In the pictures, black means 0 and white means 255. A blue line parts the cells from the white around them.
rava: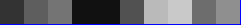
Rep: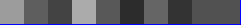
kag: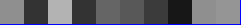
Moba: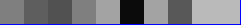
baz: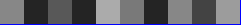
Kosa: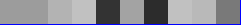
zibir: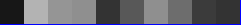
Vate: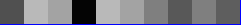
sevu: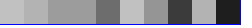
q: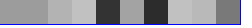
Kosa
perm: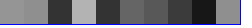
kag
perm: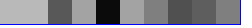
Moba

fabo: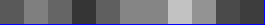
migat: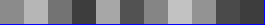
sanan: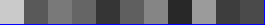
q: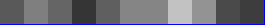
fabo
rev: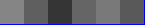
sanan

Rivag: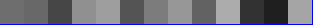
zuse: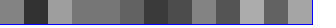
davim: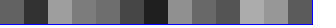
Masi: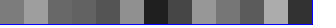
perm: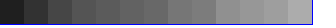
Masi
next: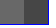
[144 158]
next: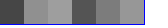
[ 98 172]
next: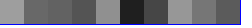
[172  50]
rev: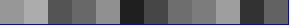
davim
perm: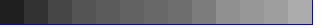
davim
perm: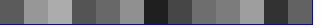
davim

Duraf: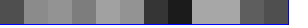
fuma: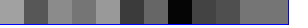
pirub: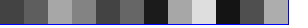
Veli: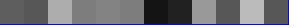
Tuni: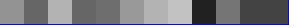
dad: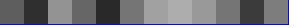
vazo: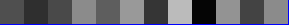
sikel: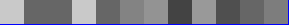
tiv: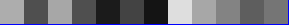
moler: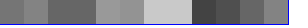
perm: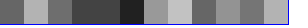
Tuni
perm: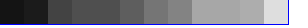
tiv
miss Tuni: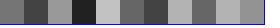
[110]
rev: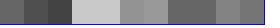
moler
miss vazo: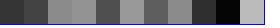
[73]

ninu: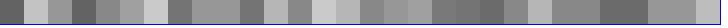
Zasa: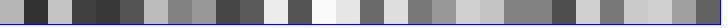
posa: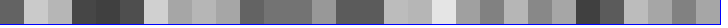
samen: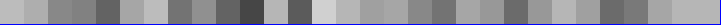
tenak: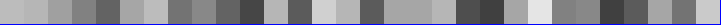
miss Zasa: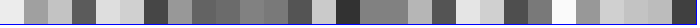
[56]
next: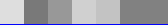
[ 78 208]
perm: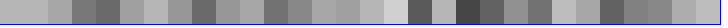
samen
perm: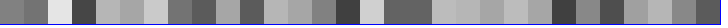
tenak
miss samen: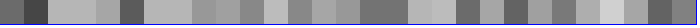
[144]
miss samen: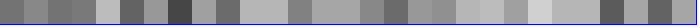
[174]
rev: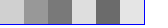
Zasa

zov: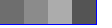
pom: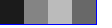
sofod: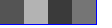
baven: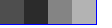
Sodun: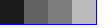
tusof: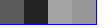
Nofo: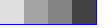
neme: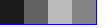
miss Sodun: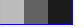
[125]
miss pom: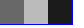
[132]
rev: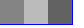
neme
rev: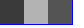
sofod
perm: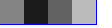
neme

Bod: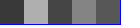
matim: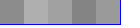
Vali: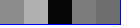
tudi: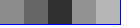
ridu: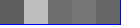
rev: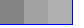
matim
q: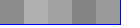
matim
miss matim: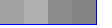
[154]
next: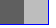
[110 118]

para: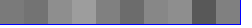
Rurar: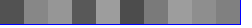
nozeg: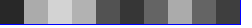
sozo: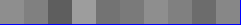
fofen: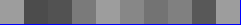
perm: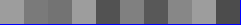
fofen
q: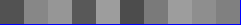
Rurar
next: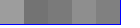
[108 135]
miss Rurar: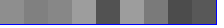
[150]
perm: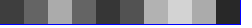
nozeg
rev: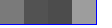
fofen
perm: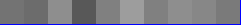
para

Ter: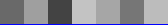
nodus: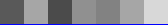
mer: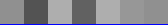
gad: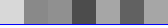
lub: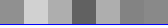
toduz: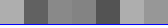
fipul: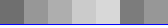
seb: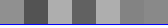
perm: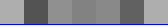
seb
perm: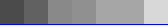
gad
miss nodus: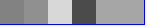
[89]
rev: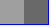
Ter
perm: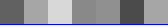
gad
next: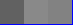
[ 83 174]
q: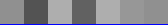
mer

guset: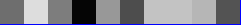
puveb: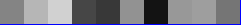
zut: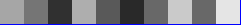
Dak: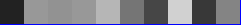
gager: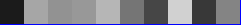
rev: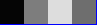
guset
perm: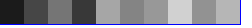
gager
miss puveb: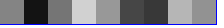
[158]

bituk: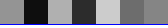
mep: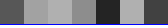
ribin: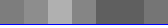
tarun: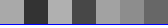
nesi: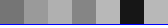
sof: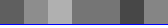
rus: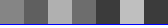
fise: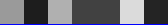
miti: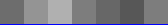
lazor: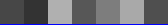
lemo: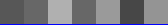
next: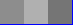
[117  71]
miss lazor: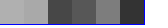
[79]

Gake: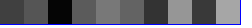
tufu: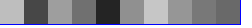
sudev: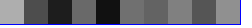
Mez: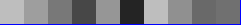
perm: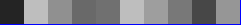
Mez
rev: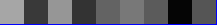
Gake
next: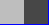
[158 112]
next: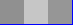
[120 105]

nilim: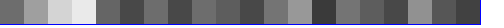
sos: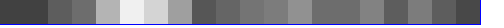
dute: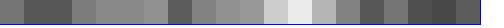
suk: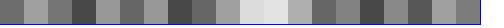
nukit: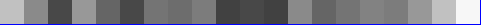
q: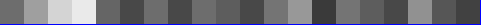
nilim
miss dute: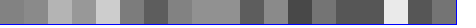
[80]
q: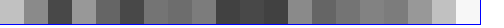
nukit
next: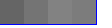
[152 193]
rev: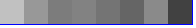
nukit
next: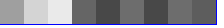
[ 72 116]
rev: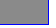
dute

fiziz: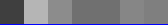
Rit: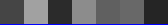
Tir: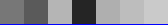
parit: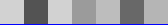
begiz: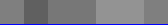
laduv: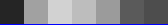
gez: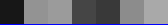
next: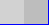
[155  90]
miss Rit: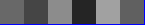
[43]
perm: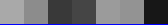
gez
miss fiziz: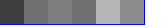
[134]
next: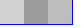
[104 181]
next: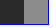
[ 96 104]
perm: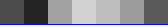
laduv

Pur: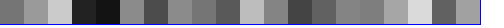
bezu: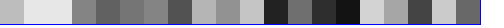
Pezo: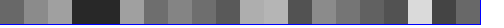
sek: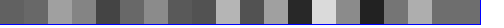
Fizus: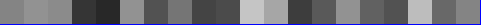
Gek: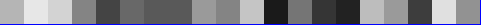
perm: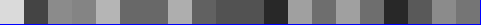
Pezo
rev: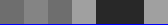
Pezo
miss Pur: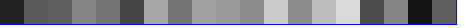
[125]

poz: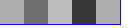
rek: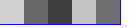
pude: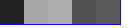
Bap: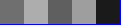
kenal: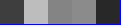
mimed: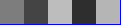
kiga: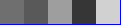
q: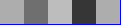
poz
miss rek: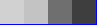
[103]
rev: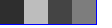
mimed
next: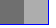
[ 95 158]
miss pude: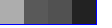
[165]
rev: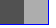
pude

